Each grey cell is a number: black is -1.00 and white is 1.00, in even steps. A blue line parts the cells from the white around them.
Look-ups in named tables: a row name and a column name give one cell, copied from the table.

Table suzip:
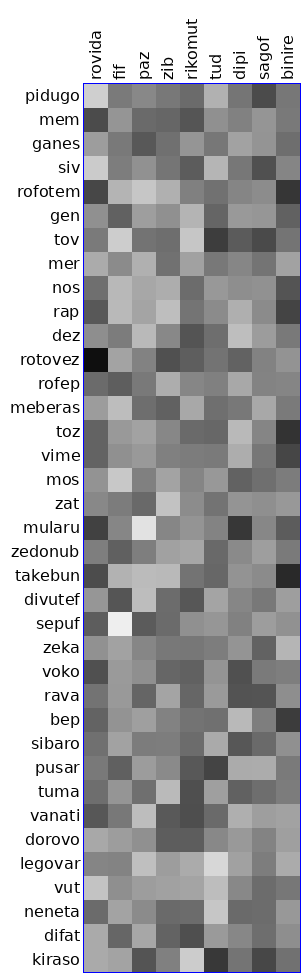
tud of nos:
0.19
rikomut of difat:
-0.38
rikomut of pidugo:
-0.16
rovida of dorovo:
0.32
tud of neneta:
0.55
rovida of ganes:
0.23
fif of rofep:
-0.26
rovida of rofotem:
-0.44
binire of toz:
-0.60
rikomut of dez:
-0.34
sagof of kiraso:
-0.44
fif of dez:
-0.03
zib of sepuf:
-0.16
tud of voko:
0.16
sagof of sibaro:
-0.17
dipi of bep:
0.45
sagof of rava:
-0.34
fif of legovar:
0.03

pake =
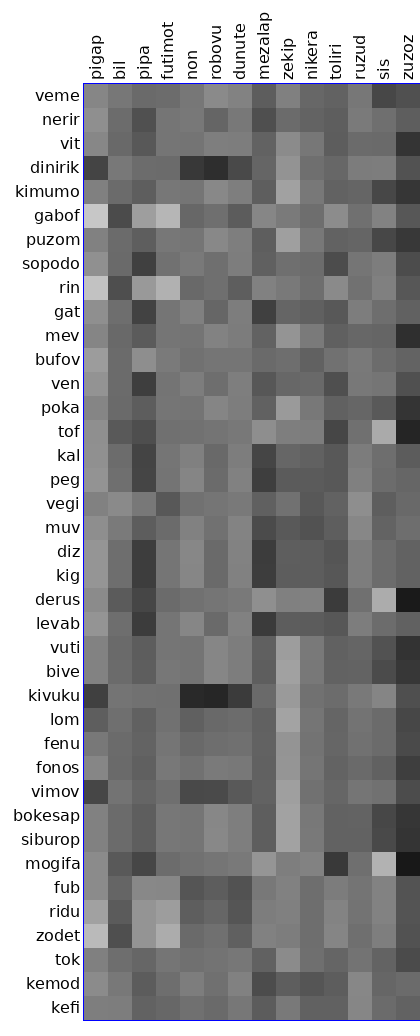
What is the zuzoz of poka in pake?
-0.59
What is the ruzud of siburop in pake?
-0.23
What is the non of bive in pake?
-0.09
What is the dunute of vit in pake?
-0.02
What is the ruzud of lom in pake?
-0.10
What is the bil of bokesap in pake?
-0.16
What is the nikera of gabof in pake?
-0.14
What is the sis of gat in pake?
-0.14
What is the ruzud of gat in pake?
-0.02
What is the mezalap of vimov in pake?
-0.23
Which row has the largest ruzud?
vegi

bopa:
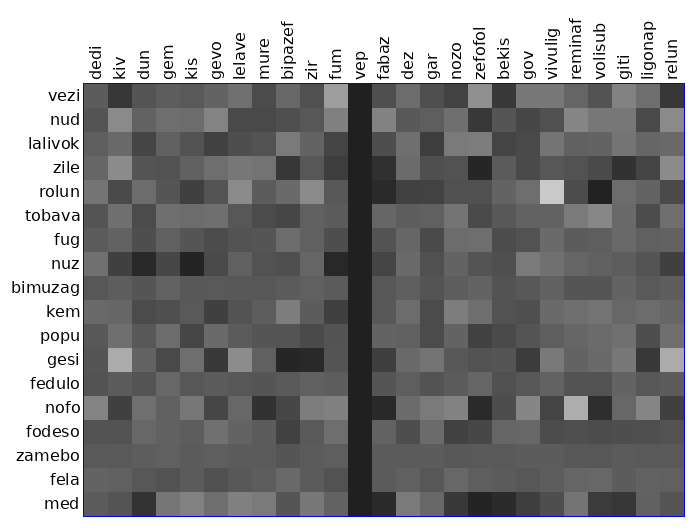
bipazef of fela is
-0.18
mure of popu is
-0.33
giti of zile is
-0.61
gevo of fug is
-0.40
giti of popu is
-0.12
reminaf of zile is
-0.36
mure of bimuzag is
-0.32
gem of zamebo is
-0.25
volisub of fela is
-0.19
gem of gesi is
-0.43
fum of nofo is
0.00
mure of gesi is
-0.25
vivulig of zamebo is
-0.28
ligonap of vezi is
-0.14
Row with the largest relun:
gesi

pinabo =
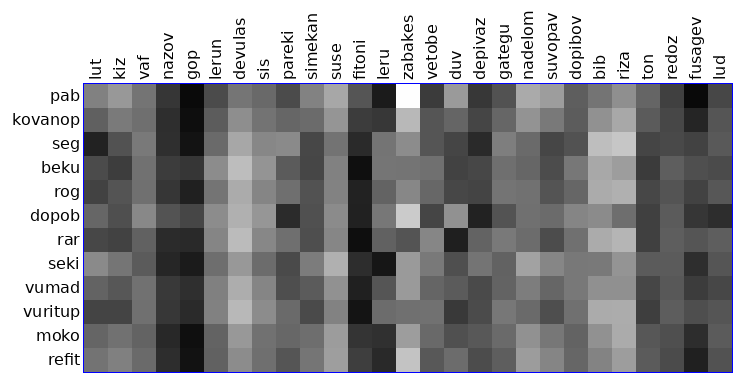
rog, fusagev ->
-0.48
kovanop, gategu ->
-0.20
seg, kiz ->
-0.36
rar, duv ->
-0.76
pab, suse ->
0.31
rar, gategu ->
-0.05
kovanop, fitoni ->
-0.53
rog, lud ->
-0.32
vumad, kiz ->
-0.32
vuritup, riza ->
0.35
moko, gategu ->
-0.17
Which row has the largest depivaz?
seki

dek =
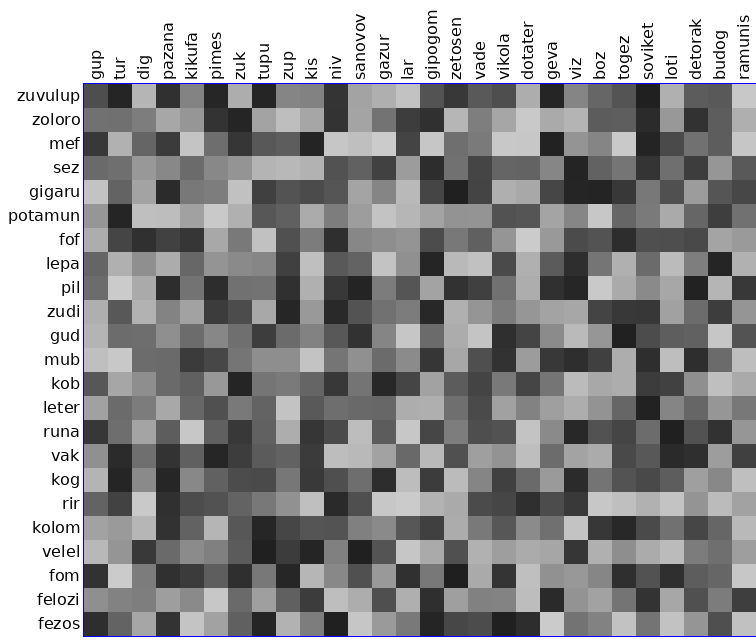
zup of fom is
-0.70
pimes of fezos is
0.27
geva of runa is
0.08
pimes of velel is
0.00
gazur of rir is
0.56
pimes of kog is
-0.24
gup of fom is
-0.61
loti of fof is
-0.39
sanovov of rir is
-0.38
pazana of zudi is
0.03
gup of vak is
0.13
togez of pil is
0.33
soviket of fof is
-0.38

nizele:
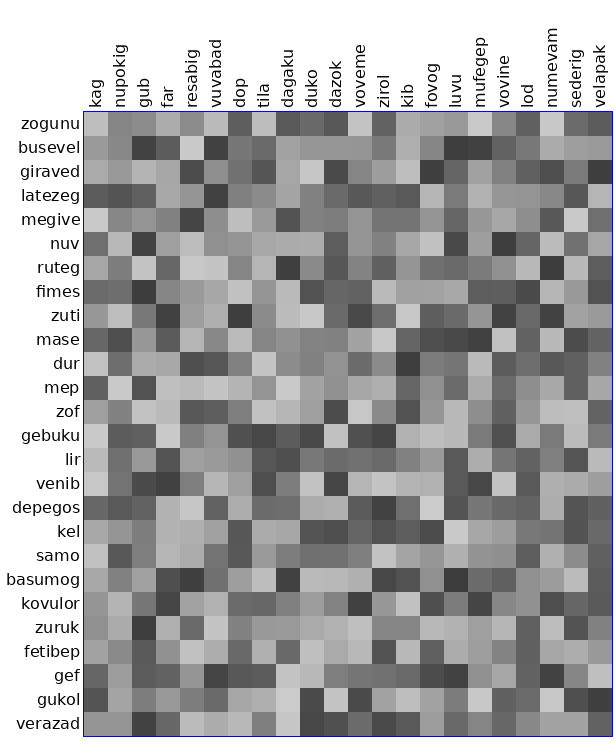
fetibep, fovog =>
-0.25
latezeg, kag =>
-0.28
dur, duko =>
0.01
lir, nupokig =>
-0.12
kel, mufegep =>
0.31
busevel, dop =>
-0.07
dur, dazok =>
0.15
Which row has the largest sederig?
megive

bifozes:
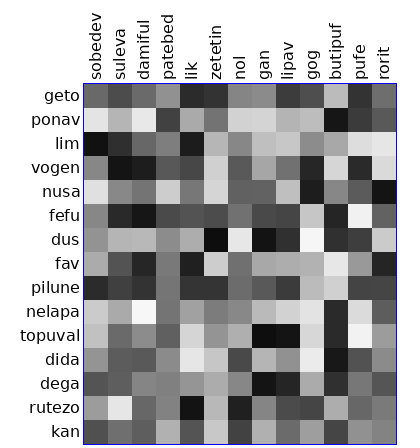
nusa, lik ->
-0.07
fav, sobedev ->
0.34
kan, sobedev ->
-0.37
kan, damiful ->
-0.26
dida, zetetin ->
0.55
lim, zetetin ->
0.43
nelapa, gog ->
0.78
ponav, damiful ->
0.82
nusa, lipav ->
0.50
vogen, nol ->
-0.30
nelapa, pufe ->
0.72
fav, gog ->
0.40
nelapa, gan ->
0.46
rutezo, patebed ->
0.02
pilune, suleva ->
-0.50
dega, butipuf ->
-0.62
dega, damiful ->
0.04

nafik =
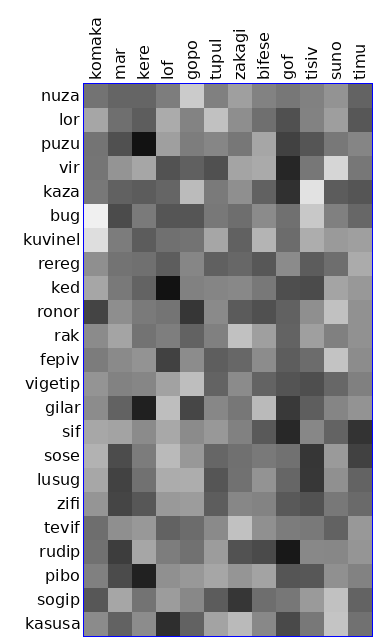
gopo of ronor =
-0.58
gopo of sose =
0.19
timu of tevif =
0.19
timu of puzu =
0.04
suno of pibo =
0.13
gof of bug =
-0.12
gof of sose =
-0.11
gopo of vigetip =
0.49
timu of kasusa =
-0.11
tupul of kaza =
-0.04
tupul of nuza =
0.00
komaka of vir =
-0.08
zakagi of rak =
0.51
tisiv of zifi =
-0.36
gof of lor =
-0.37
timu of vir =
-0.07
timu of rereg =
0.34
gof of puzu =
-0.49
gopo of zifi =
0.22

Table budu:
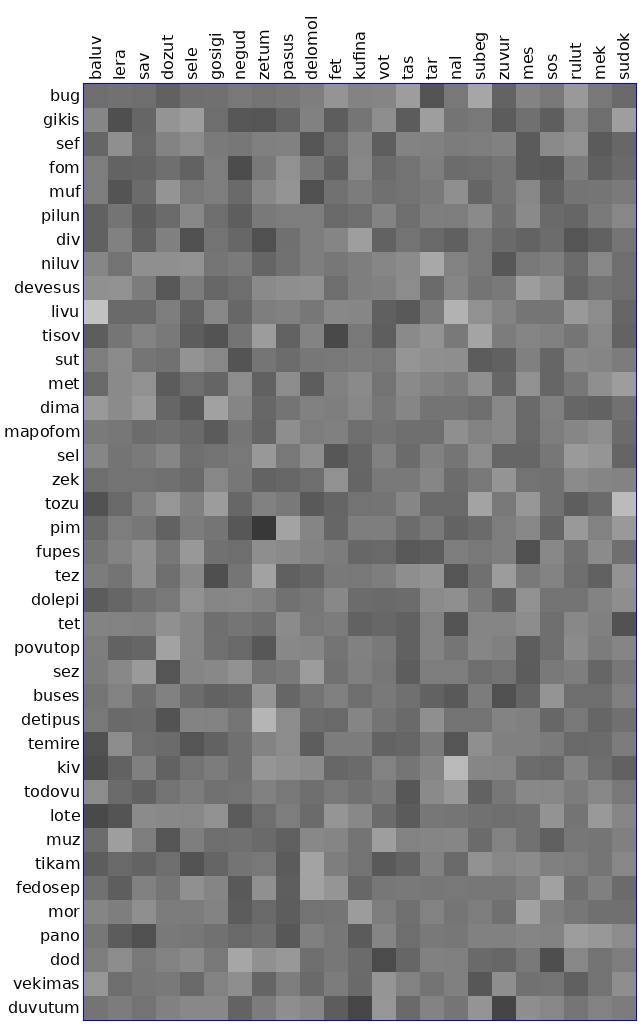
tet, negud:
-0.08
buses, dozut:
0.01
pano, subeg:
0.01
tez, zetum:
0.27
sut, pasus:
-0.15
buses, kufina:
-0.14
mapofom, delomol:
-0.02
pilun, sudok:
0.06
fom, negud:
-0.40
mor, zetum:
-0.18
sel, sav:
-0.04
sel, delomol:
0.11
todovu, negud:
-0.10
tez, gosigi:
-0.38
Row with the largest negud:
dod

